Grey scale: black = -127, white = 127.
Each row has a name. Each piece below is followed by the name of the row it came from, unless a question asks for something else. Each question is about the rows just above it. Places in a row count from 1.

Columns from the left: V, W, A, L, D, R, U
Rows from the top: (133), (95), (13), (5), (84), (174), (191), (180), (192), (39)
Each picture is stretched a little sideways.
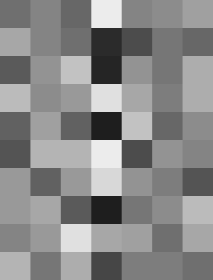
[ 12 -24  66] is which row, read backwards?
(84)
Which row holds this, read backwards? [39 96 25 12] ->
(5)
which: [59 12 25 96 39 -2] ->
(5)
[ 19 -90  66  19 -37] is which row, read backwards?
(13)

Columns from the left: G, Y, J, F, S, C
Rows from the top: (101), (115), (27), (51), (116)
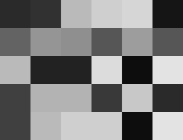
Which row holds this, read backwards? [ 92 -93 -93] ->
(27)
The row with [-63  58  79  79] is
(116)
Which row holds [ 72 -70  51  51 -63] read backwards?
(51)
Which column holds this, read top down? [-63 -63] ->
G
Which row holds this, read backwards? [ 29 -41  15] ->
(115)
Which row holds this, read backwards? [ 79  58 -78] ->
(101)

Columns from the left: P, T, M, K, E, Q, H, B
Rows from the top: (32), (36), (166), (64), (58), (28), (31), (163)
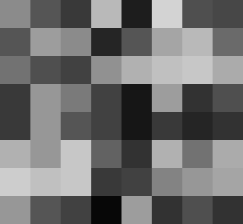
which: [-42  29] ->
(36)
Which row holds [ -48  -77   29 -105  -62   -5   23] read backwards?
(64)
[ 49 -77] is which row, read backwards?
(28)
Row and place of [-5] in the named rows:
(64), 3
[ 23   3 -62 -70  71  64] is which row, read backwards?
(31)
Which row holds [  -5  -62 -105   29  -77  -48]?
(64)
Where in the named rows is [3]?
(31), 6

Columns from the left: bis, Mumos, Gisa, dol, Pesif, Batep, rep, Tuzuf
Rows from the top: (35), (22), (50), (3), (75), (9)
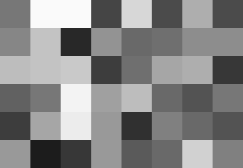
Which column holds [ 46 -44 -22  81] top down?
rep
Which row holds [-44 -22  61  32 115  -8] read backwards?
(3)
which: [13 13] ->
(22)
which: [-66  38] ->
(75)
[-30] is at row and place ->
(3), 1

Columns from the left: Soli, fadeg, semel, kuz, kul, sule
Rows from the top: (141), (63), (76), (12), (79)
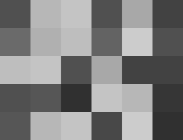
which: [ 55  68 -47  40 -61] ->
(141)
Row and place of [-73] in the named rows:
(12), 6
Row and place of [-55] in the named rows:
(79), 4
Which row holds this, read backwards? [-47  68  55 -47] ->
(141)
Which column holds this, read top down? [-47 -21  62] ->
Soli
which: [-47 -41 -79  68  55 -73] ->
(12)
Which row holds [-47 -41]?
(12)

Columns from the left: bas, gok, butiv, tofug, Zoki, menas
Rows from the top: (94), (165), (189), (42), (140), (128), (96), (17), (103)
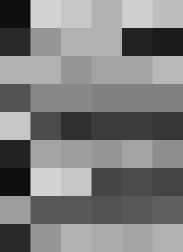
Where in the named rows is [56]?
(189), 6
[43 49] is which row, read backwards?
(103)
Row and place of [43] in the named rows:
(103), 4
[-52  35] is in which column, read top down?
gok

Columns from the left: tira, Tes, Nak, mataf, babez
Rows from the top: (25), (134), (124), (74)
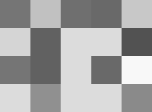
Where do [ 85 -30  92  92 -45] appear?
(134)
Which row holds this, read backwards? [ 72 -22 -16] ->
(25)
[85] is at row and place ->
(134), 1

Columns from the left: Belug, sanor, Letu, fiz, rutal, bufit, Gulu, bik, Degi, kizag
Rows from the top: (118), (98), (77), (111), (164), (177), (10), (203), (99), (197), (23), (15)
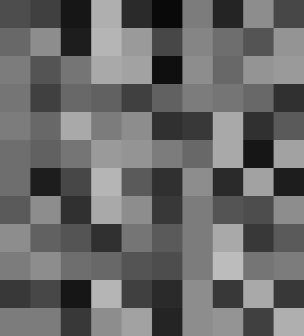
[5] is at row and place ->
(98), 7
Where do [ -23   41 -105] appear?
(177)
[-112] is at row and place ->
(77), 6
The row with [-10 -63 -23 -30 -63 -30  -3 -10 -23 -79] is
(111)
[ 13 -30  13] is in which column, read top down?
sanor
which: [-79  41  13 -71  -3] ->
(203)
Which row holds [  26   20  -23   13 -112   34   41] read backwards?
(77)

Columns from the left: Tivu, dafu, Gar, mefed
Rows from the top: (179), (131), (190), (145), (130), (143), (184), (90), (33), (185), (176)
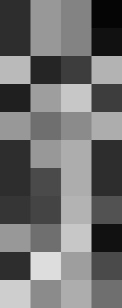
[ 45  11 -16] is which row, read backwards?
(130)
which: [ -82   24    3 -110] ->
(131)
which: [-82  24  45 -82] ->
(143)

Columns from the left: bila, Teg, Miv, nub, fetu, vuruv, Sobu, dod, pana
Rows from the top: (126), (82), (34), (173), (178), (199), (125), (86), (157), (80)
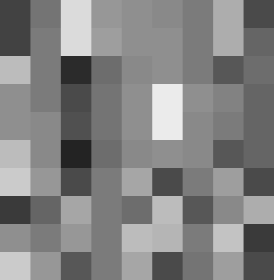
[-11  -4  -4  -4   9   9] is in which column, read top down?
Teg
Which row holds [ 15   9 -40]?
(199)
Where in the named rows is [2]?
(173), 8
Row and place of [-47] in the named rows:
(178), 3
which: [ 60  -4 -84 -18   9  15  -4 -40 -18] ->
(34)
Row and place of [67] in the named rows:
(157), 8
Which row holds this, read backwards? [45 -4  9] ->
(126)

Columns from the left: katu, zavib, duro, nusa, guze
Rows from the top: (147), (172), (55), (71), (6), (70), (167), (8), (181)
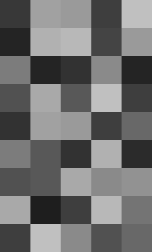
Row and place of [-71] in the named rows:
(147), 1
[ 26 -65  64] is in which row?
(147)
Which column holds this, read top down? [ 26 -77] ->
duro
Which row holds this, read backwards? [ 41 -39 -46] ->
(167)

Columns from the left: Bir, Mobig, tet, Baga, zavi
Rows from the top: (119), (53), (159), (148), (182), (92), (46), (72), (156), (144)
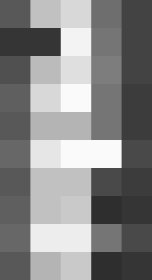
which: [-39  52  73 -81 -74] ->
(144)
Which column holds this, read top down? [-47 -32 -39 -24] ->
Bir
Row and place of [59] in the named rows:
(159), 2
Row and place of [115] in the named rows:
(53), 3
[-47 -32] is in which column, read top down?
Bir

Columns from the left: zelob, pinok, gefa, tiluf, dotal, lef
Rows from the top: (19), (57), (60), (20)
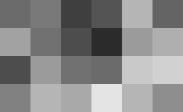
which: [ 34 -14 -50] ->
(57)
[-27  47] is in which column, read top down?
lef
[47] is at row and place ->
(57), 6
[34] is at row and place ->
(57), 1

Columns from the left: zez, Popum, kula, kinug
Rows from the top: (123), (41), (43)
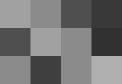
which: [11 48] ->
(43)
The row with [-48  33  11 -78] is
(41)
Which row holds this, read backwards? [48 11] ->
(43)
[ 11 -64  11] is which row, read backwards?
(43)
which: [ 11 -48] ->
(123)
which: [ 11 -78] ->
(41)

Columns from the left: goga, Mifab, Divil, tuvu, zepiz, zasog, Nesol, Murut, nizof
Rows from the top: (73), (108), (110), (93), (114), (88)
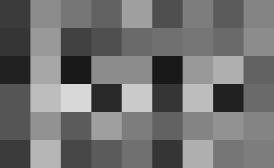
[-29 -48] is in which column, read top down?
tuvu
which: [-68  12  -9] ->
(73)

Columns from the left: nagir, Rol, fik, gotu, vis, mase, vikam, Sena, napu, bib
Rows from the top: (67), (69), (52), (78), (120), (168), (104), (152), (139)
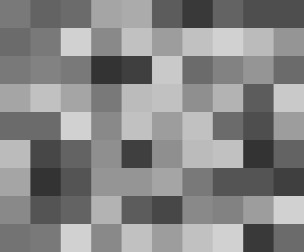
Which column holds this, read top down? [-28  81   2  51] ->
Sena
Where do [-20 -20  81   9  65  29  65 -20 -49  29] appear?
(120)
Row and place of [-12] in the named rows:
(139), 1
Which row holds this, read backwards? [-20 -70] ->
(139)
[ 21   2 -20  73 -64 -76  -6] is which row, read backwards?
(52)

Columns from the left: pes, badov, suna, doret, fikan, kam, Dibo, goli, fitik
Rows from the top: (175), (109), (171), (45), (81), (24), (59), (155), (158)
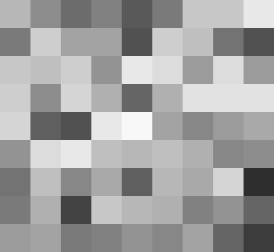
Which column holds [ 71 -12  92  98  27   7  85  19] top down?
goli
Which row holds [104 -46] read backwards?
(81)
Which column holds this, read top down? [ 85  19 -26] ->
goli

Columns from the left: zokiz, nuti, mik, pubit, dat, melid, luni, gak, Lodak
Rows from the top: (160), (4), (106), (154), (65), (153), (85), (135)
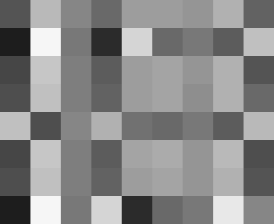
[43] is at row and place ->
(153), 6
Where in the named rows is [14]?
(154), 7
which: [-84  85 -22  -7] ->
(4)

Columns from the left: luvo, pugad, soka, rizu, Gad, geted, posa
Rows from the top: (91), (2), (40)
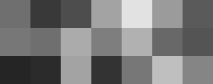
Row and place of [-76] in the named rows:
(40), 4
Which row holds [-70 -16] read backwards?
(91)
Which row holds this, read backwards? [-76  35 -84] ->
(40)

